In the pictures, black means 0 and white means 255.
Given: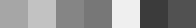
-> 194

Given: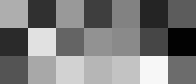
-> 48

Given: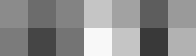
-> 108

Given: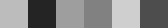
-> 36

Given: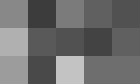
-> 60

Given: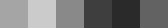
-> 203
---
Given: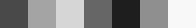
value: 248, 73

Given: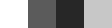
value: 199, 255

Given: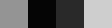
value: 206, 148

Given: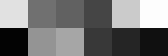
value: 253, 3

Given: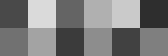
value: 46, 113

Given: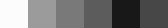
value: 71, 252

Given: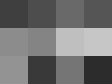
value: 85, 147

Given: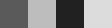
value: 220, 90

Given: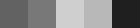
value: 31, 98

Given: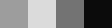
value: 11, 157
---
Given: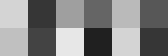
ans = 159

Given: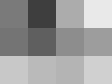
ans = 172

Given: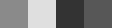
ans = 51

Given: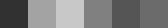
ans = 200

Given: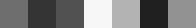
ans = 81

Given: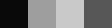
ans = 201

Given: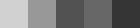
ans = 82
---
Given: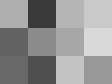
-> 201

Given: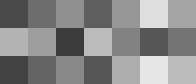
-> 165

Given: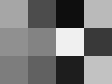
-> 186

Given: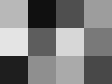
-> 157

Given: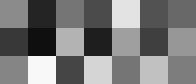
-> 104

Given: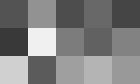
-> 69

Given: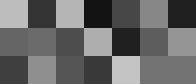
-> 32

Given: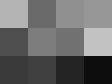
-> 151

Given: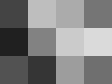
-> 117

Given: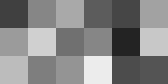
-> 162
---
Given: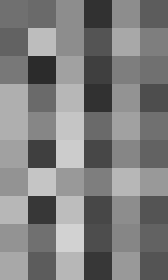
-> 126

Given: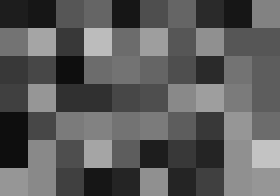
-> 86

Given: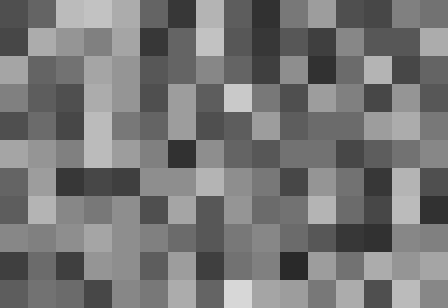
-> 172

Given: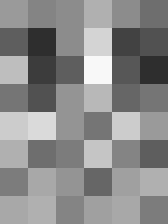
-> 81

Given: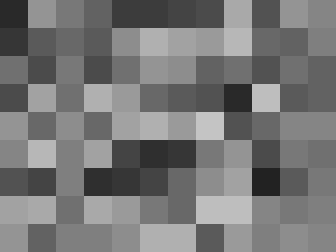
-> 127

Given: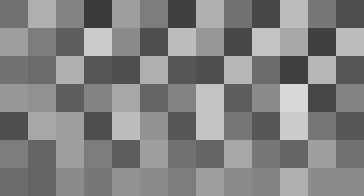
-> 189
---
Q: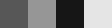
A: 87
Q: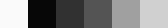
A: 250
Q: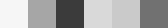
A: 246
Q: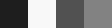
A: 30
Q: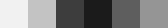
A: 241
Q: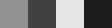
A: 145
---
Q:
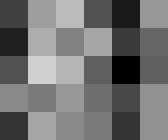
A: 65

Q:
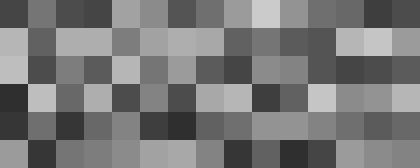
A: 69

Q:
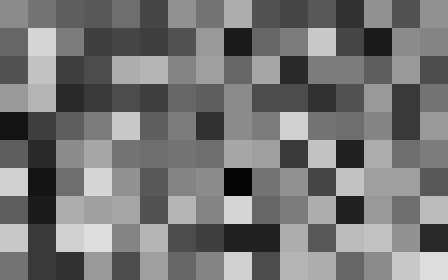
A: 139

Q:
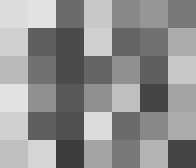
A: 220

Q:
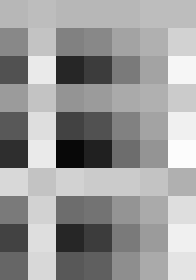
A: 183

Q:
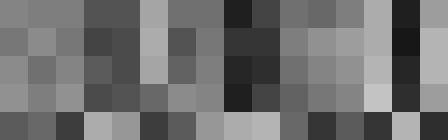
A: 132
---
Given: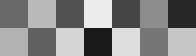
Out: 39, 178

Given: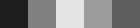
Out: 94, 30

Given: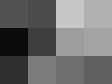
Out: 177, 47

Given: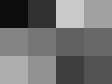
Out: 161, 173

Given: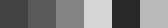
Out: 186, 67

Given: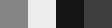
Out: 62, 133

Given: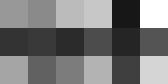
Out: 255, 165
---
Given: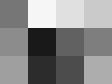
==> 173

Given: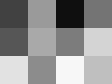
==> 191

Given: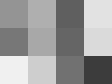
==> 60

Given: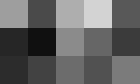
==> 123

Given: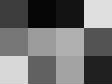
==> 32

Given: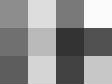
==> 199
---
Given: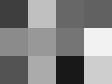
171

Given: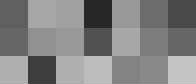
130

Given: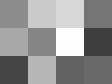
182

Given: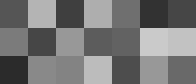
77

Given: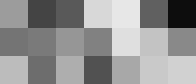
168

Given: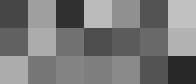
138

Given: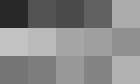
152

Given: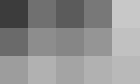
164

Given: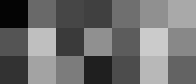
76

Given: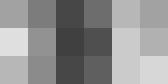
95
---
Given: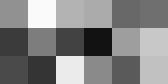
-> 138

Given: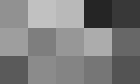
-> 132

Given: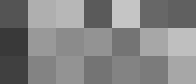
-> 131

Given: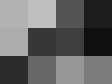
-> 103

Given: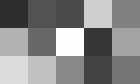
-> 136

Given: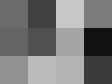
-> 187
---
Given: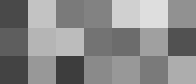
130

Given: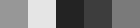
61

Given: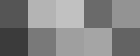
106

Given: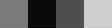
206

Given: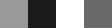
107

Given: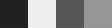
149

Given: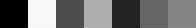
174

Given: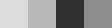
140

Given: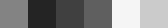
95
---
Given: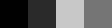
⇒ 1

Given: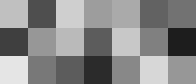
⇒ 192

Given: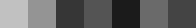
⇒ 193

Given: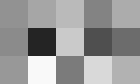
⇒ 146

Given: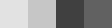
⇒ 226

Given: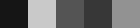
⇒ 21

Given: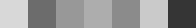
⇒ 216

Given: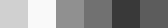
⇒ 208

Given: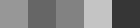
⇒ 151
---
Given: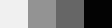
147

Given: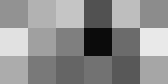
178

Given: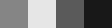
230

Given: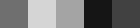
213

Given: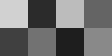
43

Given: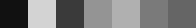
211

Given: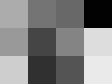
116

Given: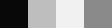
190

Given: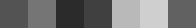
117

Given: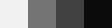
116
